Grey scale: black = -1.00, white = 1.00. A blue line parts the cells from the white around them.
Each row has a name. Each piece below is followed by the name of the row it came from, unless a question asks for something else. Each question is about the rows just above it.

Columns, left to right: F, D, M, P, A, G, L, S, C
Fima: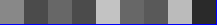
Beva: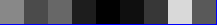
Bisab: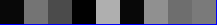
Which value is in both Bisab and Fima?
[-0.41]
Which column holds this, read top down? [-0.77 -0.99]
P
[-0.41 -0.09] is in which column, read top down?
D
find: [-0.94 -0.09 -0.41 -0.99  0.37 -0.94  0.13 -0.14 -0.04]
Bisab
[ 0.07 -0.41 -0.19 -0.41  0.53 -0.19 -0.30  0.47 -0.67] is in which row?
Fima
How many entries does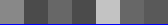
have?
7

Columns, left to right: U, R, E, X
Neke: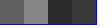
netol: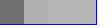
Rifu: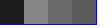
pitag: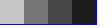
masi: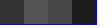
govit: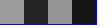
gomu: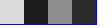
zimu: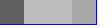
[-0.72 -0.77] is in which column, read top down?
R
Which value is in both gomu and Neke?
[-0.67]
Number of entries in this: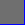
1
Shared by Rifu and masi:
[-0.77]
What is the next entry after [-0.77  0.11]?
[-0.67]
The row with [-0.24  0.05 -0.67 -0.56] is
Neke

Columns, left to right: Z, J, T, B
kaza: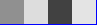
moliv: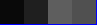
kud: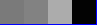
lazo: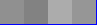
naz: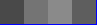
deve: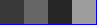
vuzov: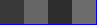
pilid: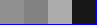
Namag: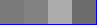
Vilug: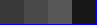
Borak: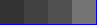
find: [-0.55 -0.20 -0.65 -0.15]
vuzov
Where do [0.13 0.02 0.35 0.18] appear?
lazo
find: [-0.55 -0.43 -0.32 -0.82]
Vilug
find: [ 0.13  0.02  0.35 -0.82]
pilid

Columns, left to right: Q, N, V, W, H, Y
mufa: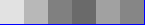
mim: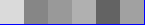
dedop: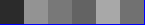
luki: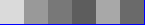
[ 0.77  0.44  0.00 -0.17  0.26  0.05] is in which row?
mufa
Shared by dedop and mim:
[-0.22]
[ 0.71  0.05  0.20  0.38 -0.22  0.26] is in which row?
mim
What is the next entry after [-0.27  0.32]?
[-0.17]

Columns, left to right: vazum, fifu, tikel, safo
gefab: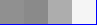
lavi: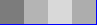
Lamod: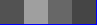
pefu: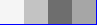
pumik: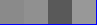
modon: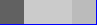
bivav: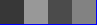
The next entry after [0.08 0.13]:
[-0.30]
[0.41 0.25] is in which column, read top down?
fifu

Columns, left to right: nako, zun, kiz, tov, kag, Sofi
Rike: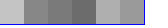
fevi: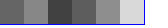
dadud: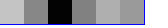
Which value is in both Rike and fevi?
[0.06]
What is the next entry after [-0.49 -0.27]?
[0.11]
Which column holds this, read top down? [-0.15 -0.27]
tov
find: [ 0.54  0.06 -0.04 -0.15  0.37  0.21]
Rike

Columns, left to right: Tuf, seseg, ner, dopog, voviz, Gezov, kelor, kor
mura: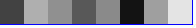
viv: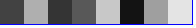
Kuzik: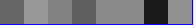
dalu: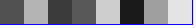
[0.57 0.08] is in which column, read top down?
voviz
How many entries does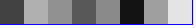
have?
8
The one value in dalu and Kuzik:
[-0.80]
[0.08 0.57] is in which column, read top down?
voviz
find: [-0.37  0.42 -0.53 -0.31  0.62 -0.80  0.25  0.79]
dalu

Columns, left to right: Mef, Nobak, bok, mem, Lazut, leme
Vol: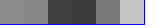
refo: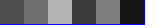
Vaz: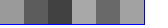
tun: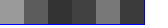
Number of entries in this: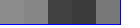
5
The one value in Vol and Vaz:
[-0.49]
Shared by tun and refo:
[-0.54]

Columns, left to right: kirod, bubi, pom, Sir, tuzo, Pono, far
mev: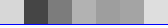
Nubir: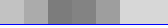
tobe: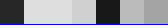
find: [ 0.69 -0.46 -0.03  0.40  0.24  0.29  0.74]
mev
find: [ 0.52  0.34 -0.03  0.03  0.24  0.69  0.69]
Nubir

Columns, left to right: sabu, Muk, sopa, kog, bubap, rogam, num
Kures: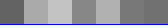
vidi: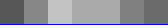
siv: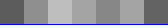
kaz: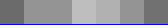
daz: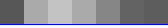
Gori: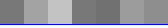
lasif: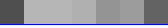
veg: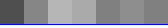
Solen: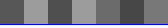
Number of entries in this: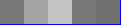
5
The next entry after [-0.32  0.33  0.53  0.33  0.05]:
[-0.22]
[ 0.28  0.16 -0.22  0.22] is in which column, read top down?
rogam
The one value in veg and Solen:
[-0.38]
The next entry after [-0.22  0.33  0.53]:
[0.05]
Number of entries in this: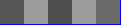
5

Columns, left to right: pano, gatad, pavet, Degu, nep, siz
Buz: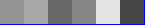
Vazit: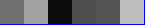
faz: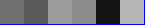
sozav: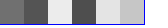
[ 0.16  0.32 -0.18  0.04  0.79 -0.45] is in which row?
Buz
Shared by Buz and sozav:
[0.79]
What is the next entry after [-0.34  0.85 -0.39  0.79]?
[0.55]
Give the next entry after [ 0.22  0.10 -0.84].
[0.43]
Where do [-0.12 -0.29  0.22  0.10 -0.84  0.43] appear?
faz

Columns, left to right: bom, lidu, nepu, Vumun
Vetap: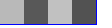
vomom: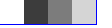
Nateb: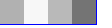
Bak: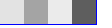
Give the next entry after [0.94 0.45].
[-0.09]
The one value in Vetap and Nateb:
[0.45]
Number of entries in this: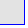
1
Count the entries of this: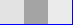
3

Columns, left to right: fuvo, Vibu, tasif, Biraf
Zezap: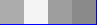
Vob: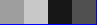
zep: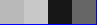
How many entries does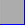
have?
1
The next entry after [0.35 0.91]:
[0.24]
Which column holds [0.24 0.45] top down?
fuvo
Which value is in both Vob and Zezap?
[0.24]
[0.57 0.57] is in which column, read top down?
Vibu
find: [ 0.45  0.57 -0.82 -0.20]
zep
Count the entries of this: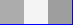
3

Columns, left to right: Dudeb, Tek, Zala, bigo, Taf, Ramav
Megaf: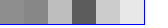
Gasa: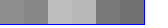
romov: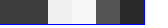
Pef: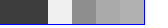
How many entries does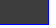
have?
2
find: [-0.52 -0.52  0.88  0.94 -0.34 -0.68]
romov
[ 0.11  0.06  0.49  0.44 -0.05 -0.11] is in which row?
Gasa
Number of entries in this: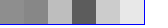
6

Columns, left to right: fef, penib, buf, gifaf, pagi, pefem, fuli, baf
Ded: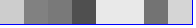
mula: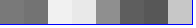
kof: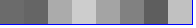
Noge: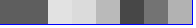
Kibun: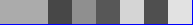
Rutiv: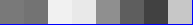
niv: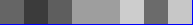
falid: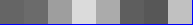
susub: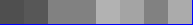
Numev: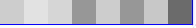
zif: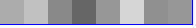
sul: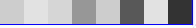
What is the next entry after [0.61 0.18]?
[0.56]
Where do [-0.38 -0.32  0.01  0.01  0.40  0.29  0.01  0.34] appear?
susub
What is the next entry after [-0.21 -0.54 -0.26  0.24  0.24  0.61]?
[-0.16]
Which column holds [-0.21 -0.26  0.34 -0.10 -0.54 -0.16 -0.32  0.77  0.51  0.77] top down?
penib

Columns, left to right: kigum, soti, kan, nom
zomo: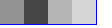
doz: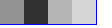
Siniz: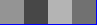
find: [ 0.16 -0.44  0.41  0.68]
zomo
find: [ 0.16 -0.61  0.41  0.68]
doz

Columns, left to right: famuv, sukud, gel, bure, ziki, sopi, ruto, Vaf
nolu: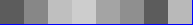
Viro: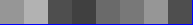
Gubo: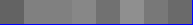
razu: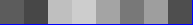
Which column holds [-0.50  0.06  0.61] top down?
bure
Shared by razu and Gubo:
[-0.06]

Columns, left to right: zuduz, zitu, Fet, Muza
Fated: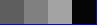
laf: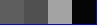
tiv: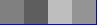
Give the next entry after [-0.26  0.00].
[0.28]
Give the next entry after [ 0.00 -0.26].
[0.49]
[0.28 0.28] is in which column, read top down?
Fet

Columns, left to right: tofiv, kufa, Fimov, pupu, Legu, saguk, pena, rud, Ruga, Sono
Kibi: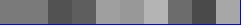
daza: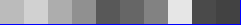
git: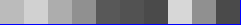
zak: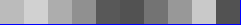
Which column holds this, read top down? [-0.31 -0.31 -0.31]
Legu
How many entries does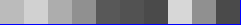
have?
10
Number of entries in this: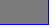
2
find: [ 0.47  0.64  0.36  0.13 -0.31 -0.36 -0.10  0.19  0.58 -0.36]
zak
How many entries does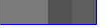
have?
4
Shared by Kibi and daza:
[-0.42]

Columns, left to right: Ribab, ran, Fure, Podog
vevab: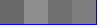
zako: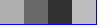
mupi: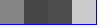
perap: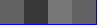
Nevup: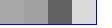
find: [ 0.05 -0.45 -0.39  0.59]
mupi
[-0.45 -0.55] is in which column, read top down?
ran
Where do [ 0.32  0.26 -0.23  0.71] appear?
Nevup
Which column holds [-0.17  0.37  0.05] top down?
Ribab
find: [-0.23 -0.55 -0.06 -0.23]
perap
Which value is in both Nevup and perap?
[-0.23]

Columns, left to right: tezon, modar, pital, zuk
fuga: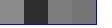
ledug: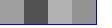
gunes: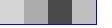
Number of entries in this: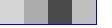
4
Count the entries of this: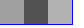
3

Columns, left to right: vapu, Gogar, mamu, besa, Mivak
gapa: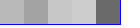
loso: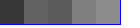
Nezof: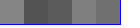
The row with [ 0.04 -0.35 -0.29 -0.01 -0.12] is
Nezof
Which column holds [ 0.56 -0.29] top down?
mamu
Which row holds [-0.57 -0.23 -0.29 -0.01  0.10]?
loso

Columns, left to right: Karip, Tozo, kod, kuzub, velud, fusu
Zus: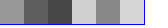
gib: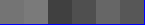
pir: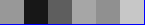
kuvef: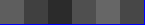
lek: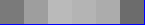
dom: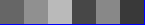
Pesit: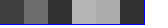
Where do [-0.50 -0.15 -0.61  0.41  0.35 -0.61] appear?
Pesit
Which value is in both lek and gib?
[-0.04]
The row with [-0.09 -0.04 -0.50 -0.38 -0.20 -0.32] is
gib
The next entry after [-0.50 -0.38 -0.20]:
[-0.32]
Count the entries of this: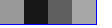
4
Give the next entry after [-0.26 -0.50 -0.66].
[-0.38]

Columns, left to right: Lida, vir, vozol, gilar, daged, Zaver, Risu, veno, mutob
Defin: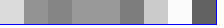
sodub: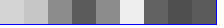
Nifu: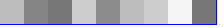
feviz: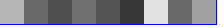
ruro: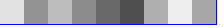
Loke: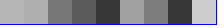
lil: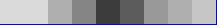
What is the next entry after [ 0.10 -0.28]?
[0.10]
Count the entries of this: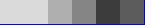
6

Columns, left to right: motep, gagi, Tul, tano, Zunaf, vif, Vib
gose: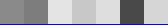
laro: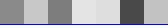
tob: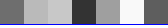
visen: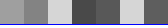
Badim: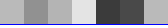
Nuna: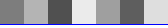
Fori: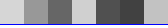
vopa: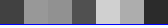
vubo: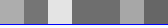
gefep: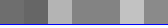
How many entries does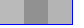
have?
3
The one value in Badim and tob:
[0.46]
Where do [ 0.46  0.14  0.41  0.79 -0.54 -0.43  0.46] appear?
Badim
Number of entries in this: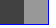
2
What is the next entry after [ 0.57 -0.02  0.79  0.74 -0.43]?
[0.52]
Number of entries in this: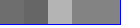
5

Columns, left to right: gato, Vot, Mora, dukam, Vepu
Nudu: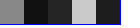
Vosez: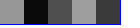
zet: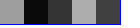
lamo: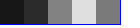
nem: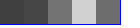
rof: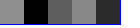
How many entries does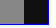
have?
2
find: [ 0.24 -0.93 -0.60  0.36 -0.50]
zet
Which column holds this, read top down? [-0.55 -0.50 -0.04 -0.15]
Vepu
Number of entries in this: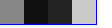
4
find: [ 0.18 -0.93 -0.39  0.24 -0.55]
Vosez
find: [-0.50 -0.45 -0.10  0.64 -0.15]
nem

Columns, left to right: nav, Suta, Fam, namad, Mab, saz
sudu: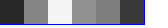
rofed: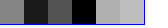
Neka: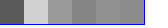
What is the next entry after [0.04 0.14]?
[0.09]
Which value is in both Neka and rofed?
[0.04]
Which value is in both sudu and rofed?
[0.04]
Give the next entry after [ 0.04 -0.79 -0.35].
[-1.00]
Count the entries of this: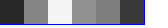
6

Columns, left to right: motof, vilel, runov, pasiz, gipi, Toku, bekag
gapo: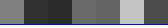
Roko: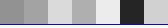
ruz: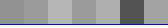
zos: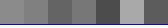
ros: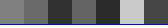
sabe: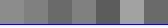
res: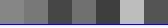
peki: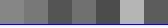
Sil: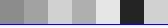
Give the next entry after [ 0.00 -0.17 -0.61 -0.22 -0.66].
[0.59]
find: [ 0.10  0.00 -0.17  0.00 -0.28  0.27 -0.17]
sabe

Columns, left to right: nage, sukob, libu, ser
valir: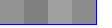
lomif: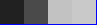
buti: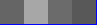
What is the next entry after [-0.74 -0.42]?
[0.52]
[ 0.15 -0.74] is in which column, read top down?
nage

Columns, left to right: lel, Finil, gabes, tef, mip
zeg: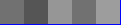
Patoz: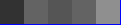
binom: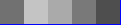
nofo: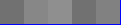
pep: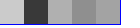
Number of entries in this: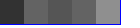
5
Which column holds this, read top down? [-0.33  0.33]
gabes
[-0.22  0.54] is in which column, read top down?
Finil
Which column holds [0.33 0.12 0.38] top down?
gabes
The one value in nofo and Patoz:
[0.12]

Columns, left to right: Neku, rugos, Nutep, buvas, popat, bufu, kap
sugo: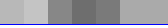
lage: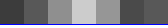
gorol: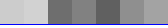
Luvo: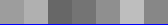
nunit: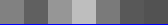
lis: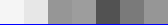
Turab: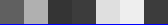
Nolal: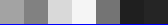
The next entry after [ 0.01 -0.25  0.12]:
[0.28]
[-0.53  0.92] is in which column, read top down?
buvas

